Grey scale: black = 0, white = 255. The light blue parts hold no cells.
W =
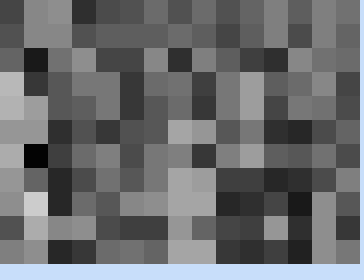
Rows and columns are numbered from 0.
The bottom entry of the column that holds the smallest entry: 142
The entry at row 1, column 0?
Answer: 81
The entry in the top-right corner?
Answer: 113
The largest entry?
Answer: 204
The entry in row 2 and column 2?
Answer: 113
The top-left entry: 69
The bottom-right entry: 119
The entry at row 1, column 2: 135
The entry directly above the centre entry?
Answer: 107
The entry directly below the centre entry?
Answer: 127
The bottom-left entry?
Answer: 127
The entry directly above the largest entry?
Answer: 100
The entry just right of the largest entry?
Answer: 39
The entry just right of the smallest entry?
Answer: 63
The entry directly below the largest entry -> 172
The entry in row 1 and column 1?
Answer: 135
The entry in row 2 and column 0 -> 100
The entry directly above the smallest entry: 150
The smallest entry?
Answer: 3
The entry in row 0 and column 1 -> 135
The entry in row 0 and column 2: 142

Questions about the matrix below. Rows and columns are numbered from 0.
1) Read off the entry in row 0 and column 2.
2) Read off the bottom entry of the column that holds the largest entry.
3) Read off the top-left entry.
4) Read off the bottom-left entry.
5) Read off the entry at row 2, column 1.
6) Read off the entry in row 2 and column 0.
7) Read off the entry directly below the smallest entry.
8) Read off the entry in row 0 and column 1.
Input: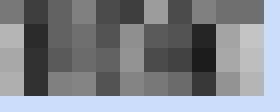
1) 98
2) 182
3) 119
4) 176
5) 50
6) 169
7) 56
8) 62

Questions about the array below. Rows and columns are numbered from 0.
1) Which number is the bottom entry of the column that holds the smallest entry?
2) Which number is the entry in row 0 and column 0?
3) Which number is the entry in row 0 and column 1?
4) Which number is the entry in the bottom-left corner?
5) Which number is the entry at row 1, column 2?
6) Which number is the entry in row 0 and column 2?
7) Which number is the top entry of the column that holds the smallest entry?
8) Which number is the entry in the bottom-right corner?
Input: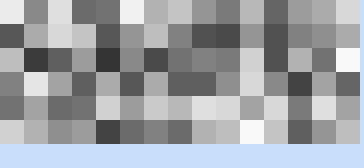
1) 67
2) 235
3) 137
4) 209
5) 216
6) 223
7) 114
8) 190

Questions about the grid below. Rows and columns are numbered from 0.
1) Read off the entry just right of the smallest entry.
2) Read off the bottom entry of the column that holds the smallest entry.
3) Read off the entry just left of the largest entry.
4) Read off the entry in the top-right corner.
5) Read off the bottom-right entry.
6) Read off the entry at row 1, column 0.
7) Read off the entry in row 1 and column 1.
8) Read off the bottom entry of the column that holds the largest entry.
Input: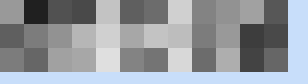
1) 81
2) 102
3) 167
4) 87
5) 102
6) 95
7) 124
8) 223

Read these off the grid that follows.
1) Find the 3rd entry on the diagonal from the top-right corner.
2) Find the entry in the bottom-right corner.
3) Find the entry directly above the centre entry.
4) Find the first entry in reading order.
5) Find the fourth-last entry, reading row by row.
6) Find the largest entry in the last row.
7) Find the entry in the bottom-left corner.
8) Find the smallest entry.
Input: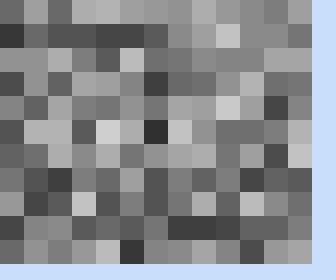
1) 132
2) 165
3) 117
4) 105
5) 132
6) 187
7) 105
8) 48

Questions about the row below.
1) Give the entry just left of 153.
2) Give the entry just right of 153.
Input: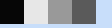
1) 231
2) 90

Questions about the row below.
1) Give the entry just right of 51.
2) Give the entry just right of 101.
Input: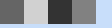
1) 129
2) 209

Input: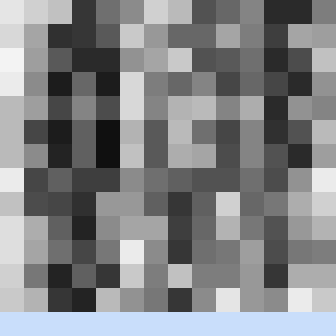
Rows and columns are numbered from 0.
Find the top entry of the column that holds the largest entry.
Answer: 229
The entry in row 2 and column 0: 243
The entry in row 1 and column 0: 216
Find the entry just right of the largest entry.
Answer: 158
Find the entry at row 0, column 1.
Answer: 208
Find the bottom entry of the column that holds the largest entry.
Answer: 201
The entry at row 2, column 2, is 89
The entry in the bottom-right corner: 201
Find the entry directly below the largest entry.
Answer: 235
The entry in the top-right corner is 125
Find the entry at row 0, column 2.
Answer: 193

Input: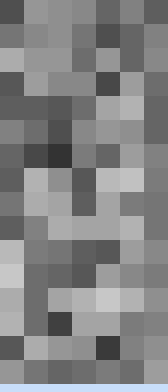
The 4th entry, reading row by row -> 136
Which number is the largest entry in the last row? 157
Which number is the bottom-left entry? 150
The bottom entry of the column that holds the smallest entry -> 101
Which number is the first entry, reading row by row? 79
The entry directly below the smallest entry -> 143
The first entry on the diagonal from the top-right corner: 94
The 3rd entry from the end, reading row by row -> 123
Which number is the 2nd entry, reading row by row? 150
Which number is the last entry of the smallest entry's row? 129
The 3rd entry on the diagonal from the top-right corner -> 150
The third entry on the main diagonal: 150
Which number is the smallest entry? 51
